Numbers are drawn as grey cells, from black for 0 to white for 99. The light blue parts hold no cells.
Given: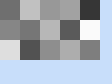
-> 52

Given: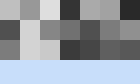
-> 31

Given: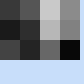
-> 10

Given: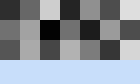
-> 44

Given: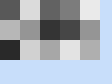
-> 71

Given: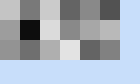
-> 61

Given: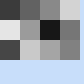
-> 89

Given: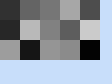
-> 15

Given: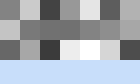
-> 76

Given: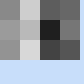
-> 60
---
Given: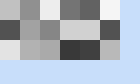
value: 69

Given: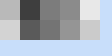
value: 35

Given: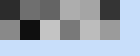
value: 6

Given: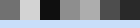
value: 82

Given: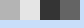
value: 89

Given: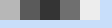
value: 35

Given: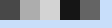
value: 67
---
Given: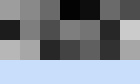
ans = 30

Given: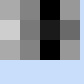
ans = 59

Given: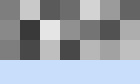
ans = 39

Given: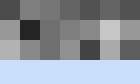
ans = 32

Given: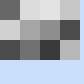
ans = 77

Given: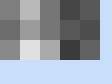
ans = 34

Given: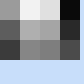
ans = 4

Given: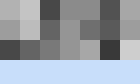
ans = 65

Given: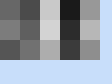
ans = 59

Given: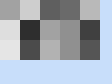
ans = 72
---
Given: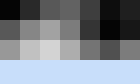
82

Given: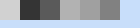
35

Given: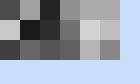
33

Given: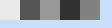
59

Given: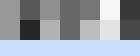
69

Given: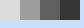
37

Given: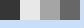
64

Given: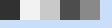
78

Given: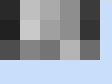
45
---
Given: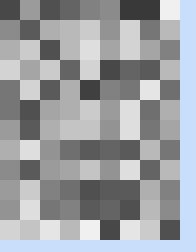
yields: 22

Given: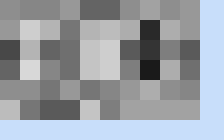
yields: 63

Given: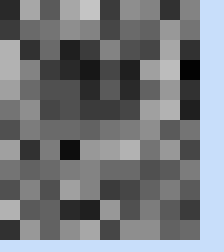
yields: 51

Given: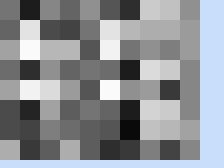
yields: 79

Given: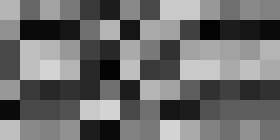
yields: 43
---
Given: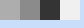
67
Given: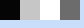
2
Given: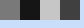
47
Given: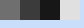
43
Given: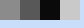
54
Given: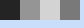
14
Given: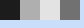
11
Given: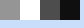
58
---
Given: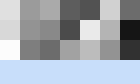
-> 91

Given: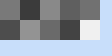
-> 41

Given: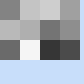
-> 68

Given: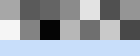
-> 43

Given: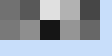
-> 8

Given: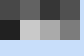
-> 78

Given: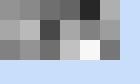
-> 65
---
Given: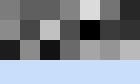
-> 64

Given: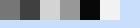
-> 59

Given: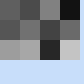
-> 65

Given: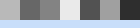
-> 32

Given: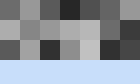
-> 75

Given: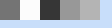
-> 21

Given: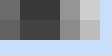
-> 26

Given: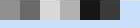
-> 69

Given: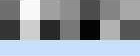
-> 2
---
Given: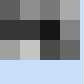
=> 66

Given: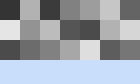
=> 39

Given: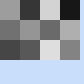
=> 9

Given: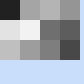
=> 58

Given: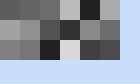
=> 66

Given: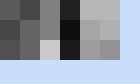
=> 71

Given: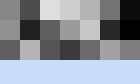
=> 5

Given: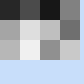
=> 50

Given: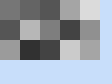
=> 85

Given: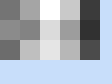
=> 23
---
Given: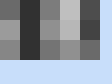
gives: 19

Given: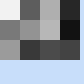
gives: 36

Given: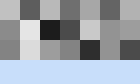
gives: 36

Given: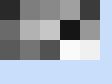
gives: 49

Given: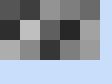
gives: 24

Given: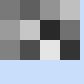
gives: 37

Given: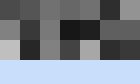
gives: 33

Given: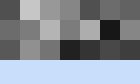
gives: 77
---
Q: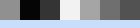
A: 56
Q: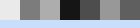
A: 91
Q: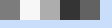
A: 48
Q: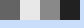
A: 39
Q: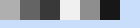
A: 68
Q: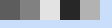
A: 36
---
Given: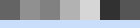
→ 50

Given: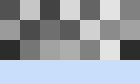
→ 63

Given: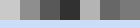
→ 34

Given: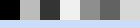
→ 20

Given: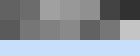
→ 50

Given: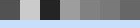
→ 14
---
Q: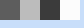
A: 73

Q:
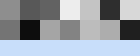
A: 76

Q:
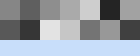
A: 80

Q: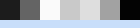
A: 86

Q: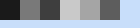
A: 78

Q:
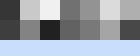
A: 57

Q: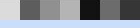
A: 7

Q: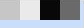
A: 91

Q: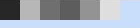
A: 36
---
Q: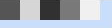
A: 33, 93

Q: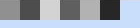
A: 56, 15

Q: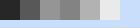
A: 15, 91

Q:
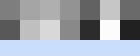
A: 49, 13

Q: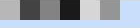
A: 71, 58

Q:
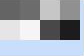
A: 39, 11

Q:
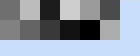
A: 43, 67

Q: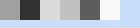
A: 62, 97
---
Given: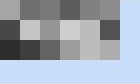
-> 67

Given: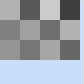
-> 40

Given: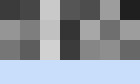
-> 40

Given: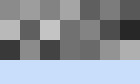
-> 68

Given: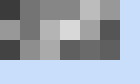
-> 37

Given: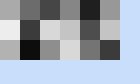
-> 23

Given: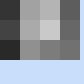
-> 44
